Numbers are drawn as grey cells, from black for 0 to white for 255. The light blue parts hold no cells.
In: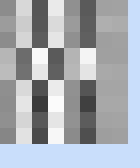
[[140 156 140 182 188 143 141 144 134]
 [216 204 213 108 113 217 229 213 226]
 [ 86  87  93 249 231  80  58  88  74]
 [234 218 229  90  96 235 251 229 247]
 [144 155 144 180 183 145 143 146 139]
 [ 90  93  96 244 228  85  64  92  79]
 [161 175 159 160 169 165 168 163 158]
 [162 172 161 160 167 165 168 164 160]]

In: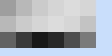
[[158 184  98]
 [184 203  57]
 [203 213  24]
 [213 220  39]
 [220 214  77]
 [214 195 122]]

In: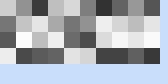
[[206 118  89 237]
 [146 196 252  74]
 [ 59 229 190  91]
 [191 169 239  99]
 [216 117 107 227]
 [126 146  76 213]
 [ 50 238 219  67]
 [ 99 213 246  67]
 [152 189 231  96]
 [ 85 229 250  57]]

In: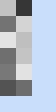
[[194 115 227 111 120  83]
 [ 54 212 191 196 226 109]]

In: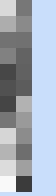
[[217 173 114 129  71  81  69 118 214 180 220 249]
 [119 138 113  99  97  92 178 154 140 110 160  59]]

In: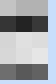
[[195  53 213 215 110]
 [178  35 224 222  89]
 [178  56 220 230  98]]

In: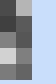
[[ 75  64 129 210 123]
 [181  90  86 127 100]]

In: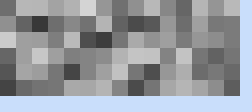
[[110 144 203 102  85  68]
 [183  99 159 159 165 105]
 [182  56 157 199 157 115]
 [163 110 126 159 118 118]
 [178 136 186 127  69 169]
 [212 114  78 132 132 167]
 [150 180  61 140 160 180]
 [112  98 118 179 193 132]
 [144  75 170 196 118  75]
 [184  88 146 194  78 117]
 [135 151 159 131 151 167]
 [102 109 123 195 174 181]
 [181 160 150 118 108 165]
 [149 120 141  98 120 141]
 [185 123 123 117 105  93]]

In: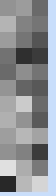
[[147 180 156 114 106 148 169 176 158 145 224  40]
 [156 130 117  47 142 100 203 146 183 129 173 184]
 [106 117  84  59 116  88 106  89 163  60 121 213]]
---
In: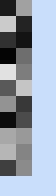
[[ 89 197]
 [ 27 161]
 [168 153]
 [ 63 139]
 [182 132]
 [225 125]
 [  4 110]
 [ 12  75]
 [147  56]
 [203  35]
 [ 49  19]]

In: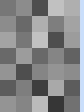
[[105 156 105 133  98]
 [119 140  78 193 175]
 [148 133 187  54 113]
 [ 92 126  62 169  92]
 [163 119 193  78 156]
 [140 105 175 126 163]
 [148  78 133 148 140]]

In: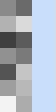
[[178 218]
 [ 84 197]
 [158 184]
 [243 172]
 [145 122]
 [138 106]
 [ 63  91]]

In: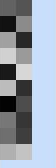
[[ 25 215]
 [176 195]
 [209 154]
 [ 17 139]
 [ 98  84]
 [  3  77]
 [111  62]
 [119  54]
 [188  47]
 [161  39]]

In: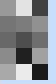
[[169 235  26]
 [153 227  65]
 [117 124 145]
 [104  78 110]
 [139  32 161]]

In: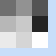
[[234 213 254]
 [183 201  36]
 [111 146  84]]

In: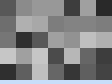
[[110 176 168 125 131 131 125]
 [198 160 198  75 183 102  61]
 [ 88 139 152 152  61 160  41]
 [ 47  95 191 102  54  95  67]
 [118  47  88 160 146 191 176]]
